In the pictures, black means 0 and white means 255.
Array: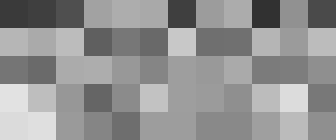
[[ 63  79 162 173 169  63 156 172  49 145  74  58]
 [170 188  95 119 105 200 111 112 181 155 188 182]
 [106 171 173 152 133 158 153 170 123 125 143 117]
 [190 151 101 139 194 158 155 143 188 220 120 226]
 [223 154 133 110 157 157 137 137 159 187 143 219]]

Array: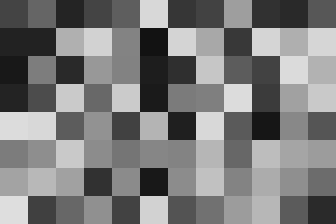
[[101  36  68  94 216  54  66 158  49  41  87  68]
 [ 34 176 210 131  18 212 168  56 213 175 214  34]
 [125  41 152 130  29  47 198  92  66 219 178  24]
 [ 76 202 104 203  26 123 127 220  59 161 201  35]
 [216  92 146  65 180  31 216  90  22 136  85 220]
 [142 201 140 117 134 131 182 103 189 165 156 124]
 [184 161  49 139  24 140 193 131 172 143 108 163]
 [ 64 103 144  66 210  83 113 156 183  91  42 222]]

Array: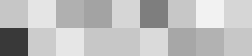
[[229 176 163 214 126 199 242 214 198]
 [204 230 199 199 218 167 178 199  57]]

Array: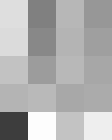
[[128 183 151 222]
 [136 180 159 219]
 [156 184 167 194]
 [185 168 171 180]
 [253 195 238  61]]

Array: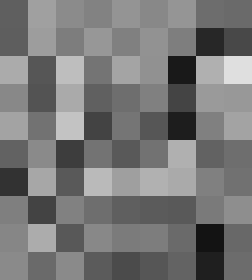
[[160 139 130 148 136 149 109 106  95]
 [157 125 151 128 146 126  39  72  94]
 [ 86 190 116 164 145  25 176 223 171]
 [ 83 170  96 110 128  68 154 152 136]
 [114 195  67 117  86  29 128 163 163]
 [138  61 115  89 114 176  98 110  98]
 [167  89 186 159 177 170 128 113  50]
 [ 67 129 110  95  91  89 122 142 127]
 [172  88 136 123 125 106  19 104 134]
 [106 138  91  75  86  99  31 108 138]]

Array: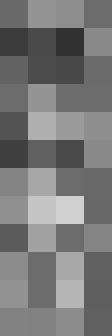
[[148 142 108 106]
 [ 74  50 137  59]
 [ 76  72 107  99]
 [148 108 108 108]
 [175 155 142  83]
 [ 96  73 137  64]
 [166 108 105 132]
 [197 208 103 144]
 [162 108 133  91]
 [108 168  96 140]
 [108 181  94 146]
 [129 140  96 130]]

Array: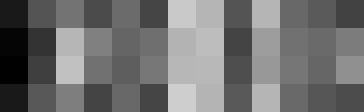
[[ 84 115  75 107  69 201 181  84 181 104  90  66  25]
 [ 51 182 128 101 111 179 189  68 157 113 106 124   5]
 [ 63 193 113  94 119 183 184  78 152 118 102 144   1]
 [ 88 126  68 104  69 206 180  89 181 105  86  76  25]]

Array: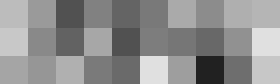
[[154  81 129 100 121 170 140 175 181 188]
 [137  98 167  81 125 118 104 145 224 200]
 [150 176 122 106 224 158  33 110 199 165]]
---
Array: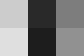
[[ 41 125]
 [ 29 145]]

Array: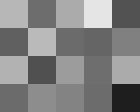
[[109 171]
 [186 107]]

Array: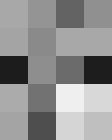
[[148  99]
 [138 168]]

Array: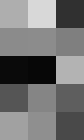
[[216  48]
 [140 127]]

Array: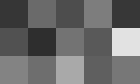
[[106  77]
 [ 46 115]]

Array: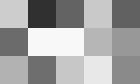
[[ 48  99]
 [248 248]]
